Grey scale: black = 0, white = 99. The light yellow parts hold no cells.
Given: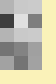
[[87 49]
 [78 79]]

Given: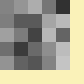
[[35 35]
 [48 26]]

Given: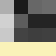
[[36 14]
 [26 24]]

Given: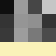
[[58 56]
 [61 47]]

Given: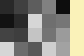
[[16 83]
 [24 76]]

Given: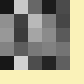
[[25 72]
 [23 64]]

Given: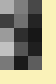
[[44 14]
 [18  9]]

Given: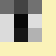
[[ 3 86]
 [ 9 69]]

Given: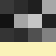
[[64 77]
 [17 31]]
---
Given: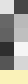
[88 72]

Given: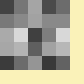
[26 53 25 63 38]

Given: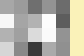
[65 64 85 66]

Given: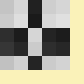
[76 86 83 18 82]

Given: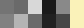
[45 70]

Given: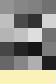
[57 29 86 48]

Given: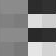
[54 48 16 82]

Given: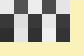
[91 86 19]
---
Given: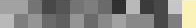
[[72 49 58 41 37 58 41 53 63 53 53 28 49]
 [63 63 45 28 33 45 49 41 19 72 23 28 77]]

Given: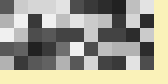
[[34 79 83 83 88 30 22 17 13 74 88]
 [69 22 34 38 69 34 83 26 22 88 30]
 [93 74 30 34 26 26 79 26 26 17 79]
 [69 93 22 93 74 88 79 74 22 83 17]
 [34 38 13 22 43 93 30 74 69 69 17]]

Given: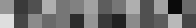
[[86 27 54 41 46 17 58 22 13 54 31 36 72 27]
 [58 22 31 68 46 50 63 36 46 68 31 63  4 41]]

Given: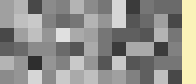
[[54 58 83 54 78 66 74 58 62 50 37 74 28]
 [62 74 78 50 41 46 70 58 83 33 41 62 28]
 [28 62 74 58 87 66 62 46 37 37 33 70 46]
 [37 41 54 54 41 33 66 46 23 66 66 23 50]
 [62 70 28 54 50 70 54 46 83 23 46 41 41]
 [70 58 18 58 50 78 58 33 78 33 37 46 46]]

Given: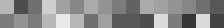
[[48 57 48 71 90 71 43 62 34 34 30 85 48 21 85 26]
 [71 30 43 80 62 52 66 57 48 38 66 62 57 52 43 34]]

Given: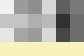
[[76 76 68 72 19 42]
 [89 64 60 84 27 42]
 [93 60 55 84 37 47]]

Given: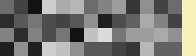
[[51 17 51 30 46  7 75 85 46 61 61 66 56]
 [17 34 46 30 26 34 56 12 30 38 66 51 26]
 [12 56 12 80 75 56 34 34 26 21 71 38 38]
 [42 26  7 80 66 71 42 51 61 21 56 26 42]]

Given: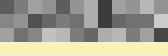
[[36 48 62 57 36 57 67 23 62 57 71 57]
 [62 44 52 75 71 48 40 67 71 48 62 27]
 [52 57 31 40 48 44 67 23 40 44 44 79]]

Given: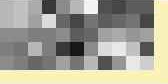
[[49 45 71 49 22  9 54 85 90 75 31]
 [71 75 66 22 54 71 94 31 27 36 36]
 [71 75 62 85 40 27 45 36 40 45 27]
 [54 54 49 49 54 36 40 62 66 58 62]
 [54 49 40 45 62 45 71 31 58 90 80]]
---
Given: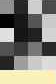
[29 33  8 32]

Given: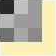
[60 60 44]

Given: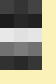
[26 15 90]

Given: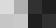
[12 12]

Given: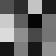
[11  2 55  8]

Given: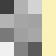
[82 64 47]
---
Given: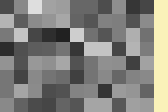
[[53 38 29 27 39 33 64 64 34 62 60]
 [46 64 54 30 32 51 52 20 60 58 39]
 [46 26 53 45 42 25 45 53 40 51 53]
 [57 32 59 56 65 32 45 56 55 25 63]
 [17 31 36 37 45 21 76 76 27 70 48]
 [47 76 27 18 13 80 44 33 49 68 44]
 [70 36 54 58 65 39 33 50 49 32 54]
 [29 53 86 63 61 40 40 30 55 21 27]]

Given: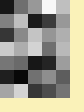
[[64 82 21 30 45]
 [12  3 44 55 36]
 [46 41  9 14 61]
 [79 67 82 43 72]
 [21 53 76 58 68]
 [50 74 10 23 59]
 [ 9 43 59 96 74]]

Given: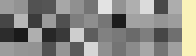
[[61 58 57 32 58 35 83 56 45 54 65 45 62]
 [17 10 68 15 22 80 36 50 47 41 49 27 43]
 [27 71 23 60 31 49 55 46 11 63 62 58 61]
 [61 57 32 33 65 56 45 88 57 68 85 28 67]]

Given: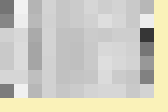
[[48 93 71 81 77 79 82 83 83 78 82]
 [83 83 74 81 75 76 77 85 79 77 50]
 [78 85 64 81 75 74 78 86 84 82 59]
 [78 85 64 82 75 74 78 84 83 81 46]
 [81 84 66 82 75 75 79 78 80 80 21]
 [52 92 72 81 77 79 81 86 83 78 92]
 [45 94 70 82 77 79 83 80 82 78 71]]

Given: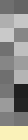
[[49 45]
 [60 14]
 [46 12]
 [43 70]
 [52 61]
 [44 74]
 [78 52]
 [68 77]
 [43 39]]

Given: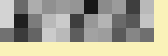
[[44 23 39 79 72 36 63 61 35 52 43]
 [82 12 48 72 79 24 59 70 41 34 76]
 [82 41 67 56 60 58  9 54 60 24 72]]

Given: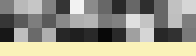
[[ 9 74 41 68 15 12 16  3 16 62 83 15 19 47]
 [21 35 49 35 53 68 70 47 50 87 76 40 74 49]
 [49 72 77 50 20 94 54 40 16 40 18 40 75 83]]

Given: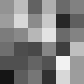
[[ 8 36 46 19 84 61]
 [31 31 39 32 94 60]
 [43 30 28 52 24 74]
 [48 53 71 88 41 51]
 [61 84 54 78 15 37]
 [57 73 38 68 41 50]]
